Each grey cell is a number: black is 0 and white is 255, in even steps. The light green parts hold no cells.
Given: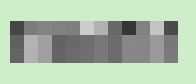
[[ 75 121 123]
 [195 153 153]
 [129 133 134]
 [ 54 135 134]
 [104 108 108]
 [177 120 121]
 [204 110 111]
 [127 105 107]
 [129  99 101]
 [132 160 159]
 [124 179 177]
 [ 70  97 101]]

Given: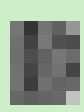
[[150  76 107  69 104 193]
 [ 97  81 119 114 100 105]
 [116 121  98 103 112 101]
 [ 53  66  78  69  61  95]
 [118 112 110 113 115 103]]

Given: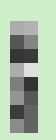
[[178 132  58 223  52  88  99  99]
 [172  87  53 172 126 148  59 139]]

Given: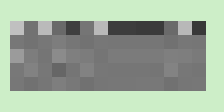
[[ 56 118 122 117 119]
 [184 119 126 119 118]
 [106 113 127 131 113]
 [ 59 118 123 117 120]
 [ 58 118 123 118 120]
 [ 61 118 123 118 119]
 [ 61 118 123 118 119]
 [185 119 117 119 118]
 [117 114 124 130 113]
 [ 63 118 127 117 120]
 [105 125 139 102 126]
 [186 119 117 119 118]
 [114 114 125 130 113]
 [192 119 155 120 119]]

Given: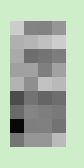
[[150 205 125 161 185 110 121 115 186]
 [130 192 116 127 194 101 126 128 150]
 [131 181 110 161 143 115 132 127 150]
 [204 176 170 160 179  76 106   8 117]]

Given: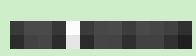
[[ 48  31]
 [ 65  49]
 [ 70  65]
 [ 73  65]
 [ 60  47]
 [ 74  68]
 [ 72  69]
 [ 59  43]
 [252 230]
 [ 55  44]
 [ 74  70]
 [ 74  66]
 [ 58  44]]

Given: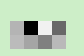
[[104 185]
 [241 128]
 [  1 165]
 [180 187]]

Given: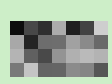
[[206 105 179  86]
 [ 67 138 186 133]
 [ 31 161 176 139]
 [172 110 148 101]
 [ 47 109  73 100]
 [ 72  36  96 196]
 [ 13 168 180 121]]
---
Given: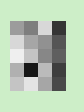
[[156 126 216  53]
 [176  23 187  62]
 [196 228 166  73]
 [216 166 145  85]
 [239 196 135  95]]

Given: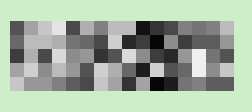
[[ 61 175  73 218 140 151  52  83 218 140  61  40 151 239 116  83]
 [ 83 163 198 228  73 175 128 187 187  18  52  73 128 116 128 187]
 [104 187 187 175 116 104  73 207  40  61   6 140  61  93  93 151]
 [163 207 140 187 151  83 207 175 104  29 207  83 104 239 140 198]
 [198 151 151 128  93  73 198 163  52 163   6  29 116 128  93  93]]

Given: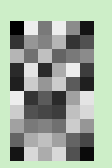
[[  0 237 121 237 139  20]
 [ 20 216 172 216  81  10]
 [ 31 204 150 204  91  31]
 [ 42 228  42 172 237  61]
 [ 52 150 130 181  52  81]
 [100 172 192 161 100  70]
 [161 121 130 112 204 150]
 [181 112 192 100 121 139]
 [204  81  70  61 192 216]
 [237  52  91  42 161 228]]

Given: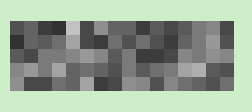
[[ 50  99  90 111 163  72  60 111  81 111  81  60  99 122 152  81]
 [ 81  99  60  50 194  72 143  99  99  60  90  72  90 122 134  72]
 [ 90  72 122 122 134 152 134  90 122  60  60  72 134 122 143 134]
 [134 152 122 163  99 111  99  81 122  90 111 122 163 175  90  81]
 [143  72  72 111  99 163  60  72 143 134  81 134 111  99  81 111]]

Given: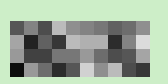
[[ 13 153 109  44  86 209 143 187  77  55]
 [ 86 131  77 187 143 131 119  97 109 143]
 [153  65  65 119 119 153 109  77  86 165]
 [165  34  97  55 187 176 176  44 131 219]]

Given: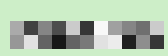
[[151 225  99  23  99 121 225 236  32 142  54]
 [170  65 133  77 203  54 248 160 133 111 203]]

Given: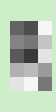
[[ 89  57 228]
 [ 99  78 246]
 [131 119 196]
 [176 186 154]
 [228 246 119]]
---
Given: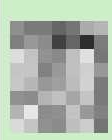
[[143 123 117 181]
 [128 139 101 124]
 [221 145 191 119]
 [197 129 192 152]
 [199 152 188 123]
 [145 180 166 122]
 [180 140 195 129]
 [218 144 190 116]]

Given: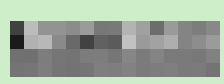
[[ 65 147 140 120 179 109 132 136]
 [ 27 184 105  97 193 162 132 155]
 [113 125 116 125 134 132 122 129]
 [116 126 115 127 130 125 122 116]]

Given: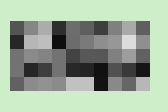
[[ 84 172 109  62 169]
 [ 39 190 108 142 220]
 [114 131  67  87 157]
 [115  62  40  17  57]
 [ 97 146 193  19 102]]

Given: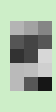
[[180 133]
 [ 85  86]
 [ 50 215]
 [186 207]
 [186  22]]

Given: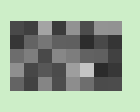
[[ 73 164 146 147]
 [ 54 118  95  73]
 [109  73 125  96]
 [143  87 158  43]
 [100 133 141  75]]

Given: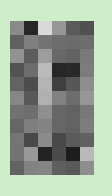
[[138 217  90]
 [ 96 115 107]
 [146 157  98]
 [ 83 186  41]
 [ 98 180  86]
 [134 176 109]
 [114 143  98]
 [102 132  98]
 [116 139  91]
 [115  35  29]
 [ 98 132  89]]
